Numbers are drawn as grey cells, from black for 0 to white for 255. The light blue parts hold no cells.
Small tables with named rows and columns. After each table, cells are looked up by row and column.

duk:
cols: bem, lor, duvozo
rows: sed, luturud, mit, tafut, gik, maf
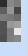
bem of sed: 44
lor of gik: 123
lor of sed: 136
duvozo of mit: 107
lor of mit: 119
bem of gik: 82
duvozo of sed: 123
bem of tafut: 82
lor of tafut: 151
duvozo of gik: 231
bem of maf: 78
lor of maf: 126
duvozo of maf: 134
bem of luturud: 95
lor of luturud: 151
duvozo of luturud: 70
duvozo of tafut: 159

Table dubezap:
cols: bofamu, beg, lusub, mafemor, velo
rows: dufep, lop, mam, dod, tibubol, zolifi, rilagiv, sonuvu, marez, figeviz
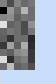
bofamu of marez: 220
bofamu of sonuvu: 109
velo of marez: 56
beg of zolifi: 51
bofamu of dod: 225
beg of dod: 98
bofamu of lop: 2
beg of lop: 151
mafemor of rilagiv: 173
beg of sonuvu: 95
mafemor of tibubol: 77
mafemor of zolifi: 109
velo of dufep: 118
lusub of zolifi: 109
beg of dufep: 77
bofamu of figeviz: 109
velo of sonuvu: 56

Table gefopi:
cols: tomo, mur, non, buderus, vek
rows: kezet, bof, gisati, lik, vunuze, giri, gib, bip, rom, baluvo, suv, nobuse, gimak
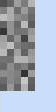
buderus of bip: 98
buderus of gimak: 178
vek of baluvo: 92
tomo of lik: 99
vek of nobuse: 97
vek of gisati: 104
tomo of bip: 184
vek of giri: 161
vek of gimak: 91
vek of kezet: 179
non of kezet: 158
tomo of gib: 169
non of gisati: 140

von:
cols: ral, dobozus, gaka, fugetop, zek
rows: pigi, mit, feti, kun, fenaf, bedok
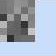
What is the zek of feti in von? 128
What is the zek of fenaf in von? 194
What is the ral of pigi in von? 117
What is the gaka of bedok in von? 103
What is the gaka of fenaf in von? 98
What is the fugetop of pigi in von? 141
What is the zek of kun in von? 135
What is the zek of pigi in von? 119
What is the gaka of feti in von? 101
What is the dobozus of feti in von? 158

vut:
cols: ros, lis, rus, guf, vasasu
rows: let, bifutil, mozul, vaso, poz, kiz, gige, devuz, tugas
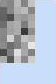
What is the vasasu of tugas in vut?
204
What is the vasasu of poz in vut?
142
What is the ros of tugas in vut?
171
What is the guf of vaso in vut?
125
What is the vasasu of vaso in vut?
173
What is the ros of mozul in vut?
98
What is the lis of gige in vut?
110
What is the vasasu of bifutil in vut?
134
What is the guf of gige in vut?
162
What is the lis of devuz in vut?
127

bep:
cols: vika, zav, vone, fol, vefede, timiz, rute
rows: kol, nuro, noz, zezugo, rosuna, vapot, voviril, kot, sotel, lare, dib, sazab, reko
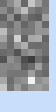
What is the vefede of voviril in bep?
110
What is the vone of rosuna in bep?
138
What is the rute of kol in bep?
117
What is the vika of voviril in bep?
132
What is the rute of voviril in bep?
112
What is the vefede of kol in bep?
198
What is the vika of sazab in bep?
167
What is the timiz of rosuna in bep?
149
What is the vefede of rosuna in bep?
122
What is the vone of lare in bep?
136
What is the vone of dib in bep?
117
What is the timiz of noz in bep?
94

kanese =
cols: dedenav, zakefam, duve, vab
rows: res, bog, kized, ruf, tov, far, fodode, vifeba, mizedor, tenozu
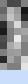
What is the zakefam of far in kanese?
127
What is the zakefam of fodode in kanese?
169
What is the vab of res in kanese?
127
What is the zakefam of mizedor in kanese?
164
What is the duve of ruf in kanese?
217
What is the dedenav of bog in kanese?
103
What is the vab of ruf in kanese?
123

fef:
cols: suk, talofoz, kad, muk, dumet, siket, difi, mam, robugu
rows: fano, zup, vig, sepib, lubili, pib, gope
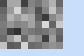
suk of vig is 114
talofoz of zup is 154
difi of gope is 132
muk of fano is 65
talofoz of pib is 154
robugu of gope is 136
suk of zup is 102
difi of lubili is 118

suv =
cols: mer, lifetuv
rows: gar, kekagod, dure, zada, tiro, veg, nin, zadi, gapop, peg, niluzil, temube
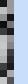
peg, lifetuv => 26
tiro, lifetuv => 26
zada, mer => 14
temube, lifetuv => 83
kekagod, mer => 191
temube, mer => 199
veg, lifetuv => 150
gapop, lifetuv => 42
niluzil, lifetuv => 168
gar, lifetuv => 151
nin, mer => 200
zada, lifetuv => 117
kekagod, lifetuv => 152
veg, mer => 192
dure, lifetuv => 21
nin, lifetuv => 132
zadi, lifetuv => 61
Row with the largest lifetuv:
niluzil

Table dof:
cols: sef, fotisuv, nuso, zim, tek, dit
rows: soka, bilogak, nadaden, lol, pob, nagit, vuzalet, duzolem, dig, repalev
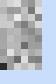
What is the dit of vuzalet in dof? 157
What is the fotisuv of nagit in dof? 191
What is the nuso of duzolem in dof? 179
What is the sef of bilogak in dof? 182
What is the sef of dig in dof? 169
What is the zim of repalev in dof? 191
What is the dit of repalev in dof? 169
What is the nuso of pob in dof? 184
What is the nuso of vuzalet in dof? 183
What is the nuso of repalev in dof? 211
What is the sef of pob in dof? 166
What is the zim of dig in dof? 220
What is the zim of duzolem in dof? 197

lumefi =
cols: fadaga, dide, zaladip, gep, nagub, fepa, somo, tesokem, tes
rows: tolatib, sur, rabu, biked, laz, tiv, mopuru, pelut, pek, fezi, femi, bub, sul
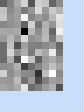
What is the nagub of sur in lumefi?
149
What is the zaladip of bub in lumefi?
188
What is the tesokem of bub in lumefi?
159
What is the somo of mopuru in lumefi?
139
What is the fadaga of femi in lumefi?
208
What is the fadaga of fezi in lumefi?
142
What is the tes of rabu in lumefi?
228
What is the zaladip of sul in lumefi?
171
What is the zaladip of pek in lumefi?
83
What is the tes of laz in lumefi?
240
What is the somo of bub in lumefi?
129
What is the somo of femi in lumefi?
191
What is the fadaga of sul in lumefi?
165
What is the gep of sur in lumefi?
121
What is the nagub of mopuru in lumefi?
128
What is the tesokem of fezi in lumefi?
193
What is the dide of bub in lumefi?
150

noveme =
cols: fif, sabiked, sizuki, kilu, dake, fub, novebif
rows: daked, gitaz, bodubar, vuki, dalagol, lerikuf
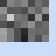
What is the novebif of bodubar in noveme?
54
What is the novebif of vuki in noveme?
107
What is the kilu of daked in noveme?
133
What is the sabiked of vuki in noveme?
64
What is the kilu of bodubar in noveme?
110
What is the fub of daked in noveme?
112

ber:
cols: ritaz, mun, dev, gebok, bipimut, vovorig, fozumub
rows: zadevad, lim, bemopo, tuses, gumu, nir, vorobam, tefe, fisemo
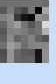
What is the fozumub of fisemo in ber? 143
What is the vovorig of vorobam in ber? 134
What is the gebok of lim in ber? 68
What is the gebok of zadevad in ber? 114
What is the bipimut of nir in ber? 131
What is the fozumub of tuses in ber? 217
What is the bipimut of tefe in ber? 88
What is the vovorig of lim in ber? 4
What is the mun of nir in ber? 138
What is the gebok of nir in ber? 114

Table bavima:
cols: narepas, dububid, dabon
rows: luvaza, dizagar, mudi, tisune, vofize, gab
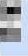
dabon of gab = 131
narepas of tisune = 220
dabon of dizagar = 60
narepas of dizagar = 121
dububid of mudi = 164
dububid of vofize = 122
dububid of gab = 140
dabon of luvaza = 173
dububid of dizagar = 12
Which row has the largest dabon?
tisune

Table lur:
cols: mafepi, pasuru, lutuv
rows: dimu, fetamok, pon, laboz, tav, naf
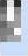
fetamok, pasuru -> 248
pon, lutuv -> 161
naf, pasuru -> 161
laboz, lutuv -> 158
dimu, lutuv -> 42
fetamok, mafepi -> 108
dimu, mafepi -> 65
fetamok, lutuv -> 138
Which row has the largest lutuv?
tav

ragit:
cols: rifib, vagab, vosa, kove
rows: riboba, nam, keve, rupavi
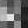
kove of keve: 41
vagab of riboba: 74
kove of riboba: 55
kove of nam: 32
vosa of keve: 87
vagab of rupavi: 68
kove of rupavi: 28
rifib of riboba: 111
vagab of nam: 101
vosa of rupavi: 146
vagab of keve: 224
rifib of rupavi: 102

